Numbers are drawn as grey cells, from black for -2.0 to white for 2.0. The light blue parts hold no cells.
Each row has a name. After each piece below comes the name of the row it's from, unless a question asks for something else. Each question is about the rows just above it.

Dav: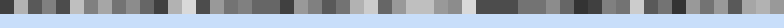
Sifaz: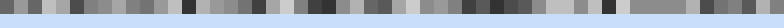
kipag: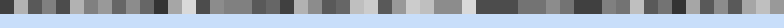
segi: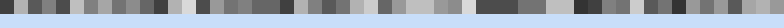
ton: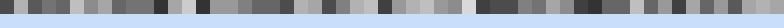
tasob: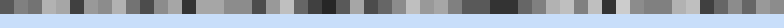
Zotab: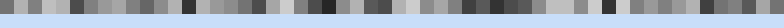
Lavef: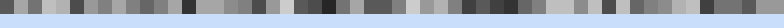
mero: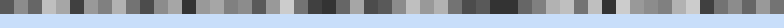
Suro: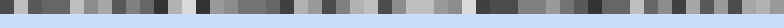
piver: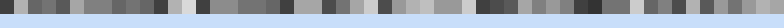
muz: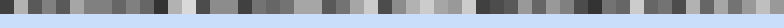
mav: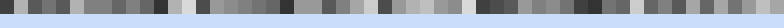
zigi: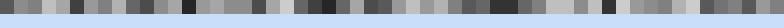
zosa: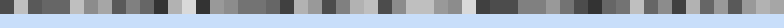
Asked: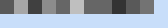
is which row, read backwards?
Suro
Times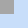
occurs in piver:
6
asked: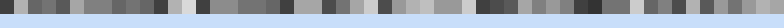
piver
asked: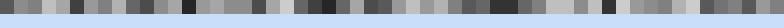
zigi
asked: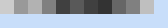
Lavef

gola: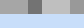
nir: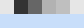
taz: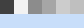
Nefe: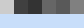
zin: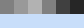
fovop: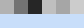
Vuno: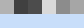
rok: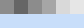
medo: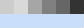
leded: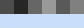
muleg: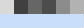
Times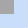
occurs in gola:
2
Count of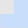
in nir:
2
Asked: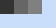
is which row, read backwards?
medo
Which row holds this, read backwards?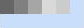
medo

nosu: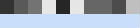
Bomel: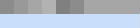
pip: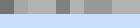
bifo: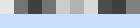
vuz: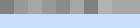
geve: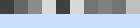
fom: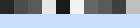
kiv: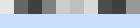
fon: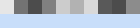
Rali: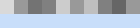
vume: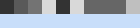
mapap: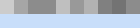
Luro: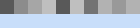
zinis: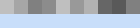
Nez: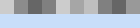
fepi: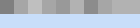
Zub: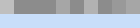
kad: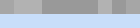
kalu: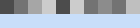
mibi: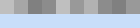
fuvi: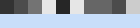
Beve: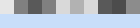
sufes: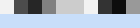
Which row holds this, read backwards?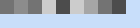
kalu
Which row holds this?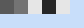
nosu

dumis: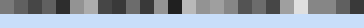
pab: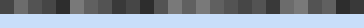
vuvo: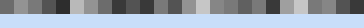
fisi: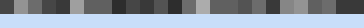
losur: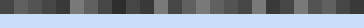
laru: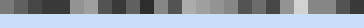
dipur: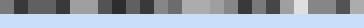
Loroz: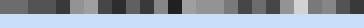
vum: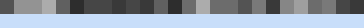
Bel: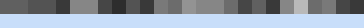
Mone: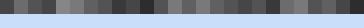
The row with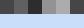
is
dumis
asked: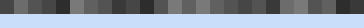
pab
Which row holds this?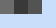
vuvo
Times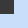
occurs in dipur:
4
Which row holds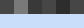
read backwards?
losur
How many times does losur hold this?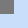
5
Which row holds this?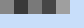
dipur

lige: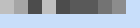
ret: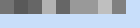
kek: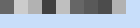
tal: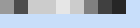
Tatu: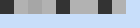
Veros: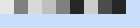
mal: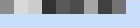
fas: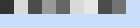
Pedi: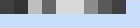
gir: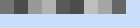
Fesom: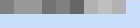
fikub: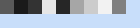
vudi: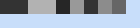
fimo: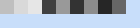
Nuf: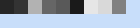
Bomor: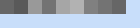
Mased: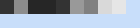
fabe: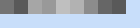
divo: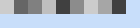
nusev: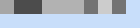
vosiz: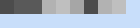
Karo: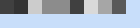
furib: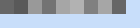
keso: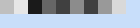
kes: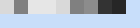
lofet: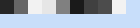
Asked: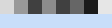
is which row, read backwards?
keso
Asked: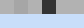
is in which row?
Tatu
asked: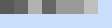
ret
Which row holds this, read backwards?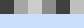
divo
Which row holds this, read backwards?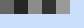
fimo

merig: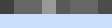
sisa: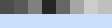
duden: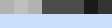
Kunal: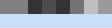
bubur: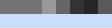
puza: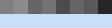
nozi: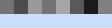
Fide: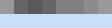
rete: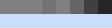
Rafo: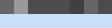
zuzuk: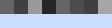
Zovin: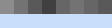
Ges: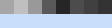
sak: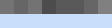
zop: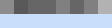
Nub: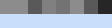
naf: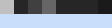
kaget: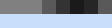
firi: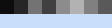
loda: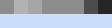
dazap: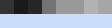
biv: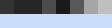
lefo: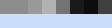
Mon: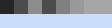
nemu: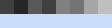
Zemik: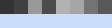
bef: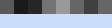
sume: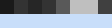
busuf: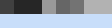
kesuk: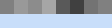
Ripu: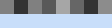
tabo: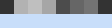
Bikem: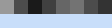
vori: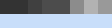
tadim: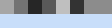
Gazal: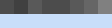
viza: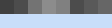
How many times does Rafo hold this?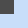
4
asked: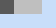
sume
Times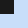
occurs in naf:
1
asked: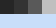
sume
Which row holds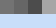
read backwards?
tabo
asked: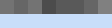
sak
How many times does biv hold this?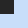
2

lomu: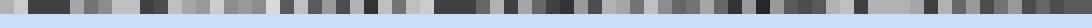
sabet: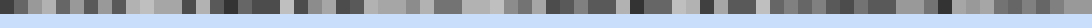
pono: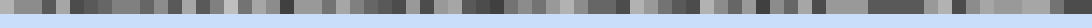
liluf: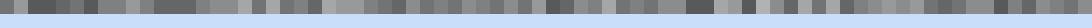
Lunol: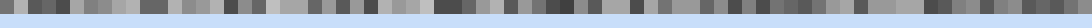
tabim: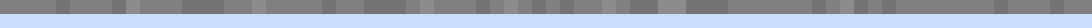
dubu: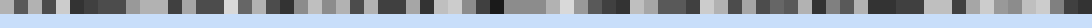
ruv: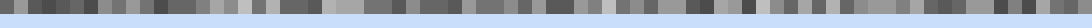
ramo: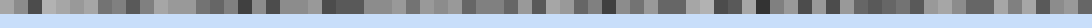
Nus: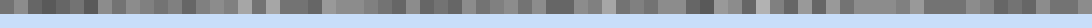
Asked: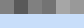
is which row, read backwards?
ramo
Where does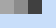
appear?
pono

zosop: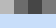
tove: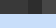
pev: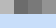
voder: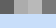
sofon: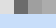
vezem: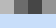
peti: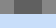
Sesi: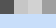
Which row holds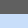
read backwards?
peti
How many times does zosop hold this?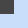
1
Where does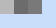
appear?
pev
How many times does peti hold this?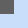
2
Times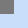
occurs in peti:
0
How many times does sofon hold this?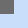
1
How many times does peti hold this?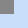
2

